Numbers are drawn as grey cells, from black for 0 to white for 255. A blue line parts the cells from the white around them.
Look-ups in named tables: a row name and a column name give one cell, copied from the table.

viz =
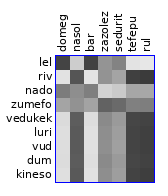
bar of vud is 224
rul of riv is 59
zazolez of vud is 143
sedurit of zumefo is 106
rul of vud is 64
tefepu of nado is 166
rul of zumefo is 126
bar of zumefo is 163
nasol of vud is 90
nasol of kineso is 89
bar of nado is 127
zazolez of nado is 211
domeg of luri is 222
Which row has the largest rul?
lel

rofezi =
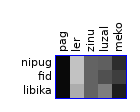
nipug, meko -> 45
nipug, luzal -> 95
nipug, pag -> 9
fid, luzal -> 80
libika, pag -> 9
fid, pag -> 9
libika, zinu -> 99
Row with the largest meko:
fid

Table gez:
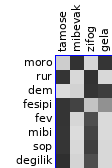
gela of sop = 216
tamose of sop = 53
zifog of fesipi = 195
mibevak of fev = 214
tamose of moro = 205
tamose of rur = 52
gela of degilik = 216
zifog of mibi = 68
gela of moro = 53
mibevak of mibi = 220
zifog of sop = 63
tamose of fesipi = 52
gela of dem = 61
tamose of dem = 219
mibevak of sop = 216
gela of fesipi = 145
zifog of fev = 78
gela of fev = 218
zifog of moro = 214

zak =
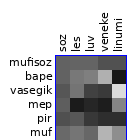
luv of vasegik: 65
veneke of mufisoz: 81
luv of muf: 103
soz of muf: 105
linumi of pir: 46
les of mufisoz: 100
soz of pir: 80
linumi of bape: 23
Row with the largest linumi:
vasegik

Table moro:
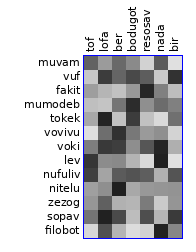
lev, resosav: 217
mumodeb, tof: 191
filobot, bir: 135
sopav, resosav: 78
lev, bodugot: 180
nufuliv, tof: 64
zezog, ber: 177
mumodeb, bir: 128
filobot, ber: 180
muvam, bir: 224
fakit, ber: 193
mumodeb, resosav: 143
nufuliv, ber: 91
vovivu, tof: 223
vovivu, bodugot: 120
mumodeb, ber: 117
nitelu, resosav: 152

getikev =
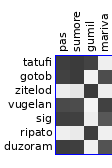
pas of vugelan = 74
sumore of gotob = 59
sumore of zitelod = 229
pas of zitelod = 237
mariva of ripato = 240
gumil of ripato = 62
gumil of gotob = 242
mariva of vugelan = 65
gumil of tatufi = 67
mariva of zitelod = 238
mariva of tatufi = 239
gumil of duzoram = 241
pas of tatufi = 62
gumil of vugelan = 244
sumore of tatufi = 59
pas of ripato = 239
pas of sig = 63
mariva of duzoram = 83
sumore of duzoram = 63

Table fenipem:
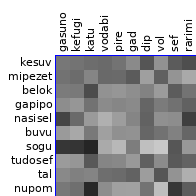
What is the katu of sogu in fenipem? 37
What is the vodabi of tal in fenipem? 110
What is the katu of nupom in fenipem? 40
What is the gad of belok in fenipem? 142
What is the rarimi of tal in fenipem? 175
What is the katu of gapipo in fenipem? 114
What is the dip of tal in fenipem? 157
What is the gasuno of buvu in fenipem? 154
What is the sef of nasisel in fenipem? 141
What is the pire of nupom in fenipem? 160
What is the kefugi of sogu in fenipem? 52
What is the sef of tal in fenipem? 147
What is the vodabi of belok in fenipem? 146
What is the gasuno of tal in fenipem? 137
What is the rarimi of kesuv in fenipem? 78
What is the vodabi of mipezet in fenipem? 105
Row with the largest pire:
sogu

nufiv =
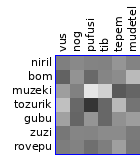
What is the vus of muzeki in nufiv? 158
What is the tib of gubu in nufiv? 103
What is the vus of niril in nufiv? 127
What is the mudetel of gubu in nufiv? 157
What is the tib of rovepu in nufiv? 126
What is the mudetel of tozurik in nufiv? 116
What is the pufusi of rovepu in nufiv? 111
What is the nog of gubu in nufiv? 101
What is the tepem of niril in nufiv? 149
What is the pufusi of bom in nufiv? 105
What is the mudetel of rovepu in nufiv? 119
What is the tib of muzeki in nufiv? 209
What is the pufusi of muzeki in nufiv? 229

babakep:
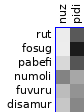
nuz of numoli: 131
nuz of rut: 236
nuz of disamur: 199
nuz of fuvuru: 188
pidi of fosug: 27
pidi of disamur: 135
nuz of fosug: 237
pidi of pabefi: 85
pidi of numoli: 167
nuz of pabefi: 216

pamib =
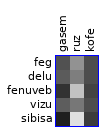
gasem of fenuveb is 50
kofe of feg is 77
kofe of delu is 77
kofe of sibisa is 60
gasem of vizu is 93
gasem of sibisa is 31
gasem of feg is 81
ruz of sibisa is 224
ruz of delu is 126
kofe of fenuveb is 67
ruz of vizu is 119
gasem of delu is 91
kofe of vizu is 77
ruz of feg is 146
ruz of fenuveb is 194
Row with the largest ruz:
sibisa

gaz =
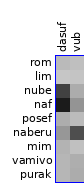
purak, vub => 172
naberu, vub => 78
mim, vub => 192
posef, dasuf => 173
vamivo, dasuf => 182
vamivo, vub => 174
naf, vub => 148
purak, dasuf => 182
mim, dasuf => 179
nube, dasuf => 65
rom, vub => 191
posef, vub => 187
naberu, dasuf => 151
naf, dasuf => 27
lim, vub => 196
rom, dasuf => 186
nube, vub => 172
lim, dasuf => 198
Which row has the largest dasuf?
lim

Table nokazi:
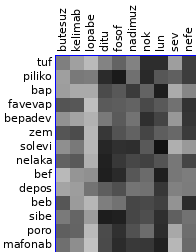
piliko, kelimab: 121
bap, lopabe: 170
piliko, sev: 96
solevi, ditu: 38
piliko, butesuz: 159
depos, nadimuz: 116
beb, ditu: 126
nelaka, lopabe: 176
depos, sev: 129
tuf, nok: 45
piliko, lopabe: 124

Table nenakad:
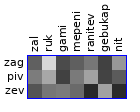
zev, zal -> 84
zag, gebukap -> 65
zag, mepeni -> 95
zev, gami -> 123
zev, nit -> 42
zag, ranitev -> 119
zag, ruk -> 215
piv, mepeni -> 122
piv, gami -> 65
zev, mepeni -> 106
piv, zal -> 124
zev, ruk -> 118
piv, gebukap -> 67
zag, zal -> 96
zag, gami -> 75
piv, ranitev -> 162
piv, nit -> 91

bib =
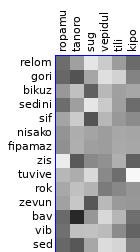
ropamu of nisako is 148
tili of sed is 213
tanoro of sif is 203
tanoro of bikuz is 192
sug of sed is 167
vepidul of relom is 203
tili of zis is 175

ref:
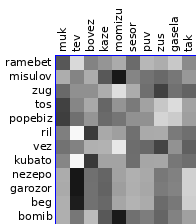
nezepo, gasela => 129
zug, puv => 111
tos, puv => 162
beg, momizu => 166
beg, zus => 107
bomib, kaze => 88
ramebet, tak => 139
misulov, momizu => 24
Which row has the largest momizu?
vez

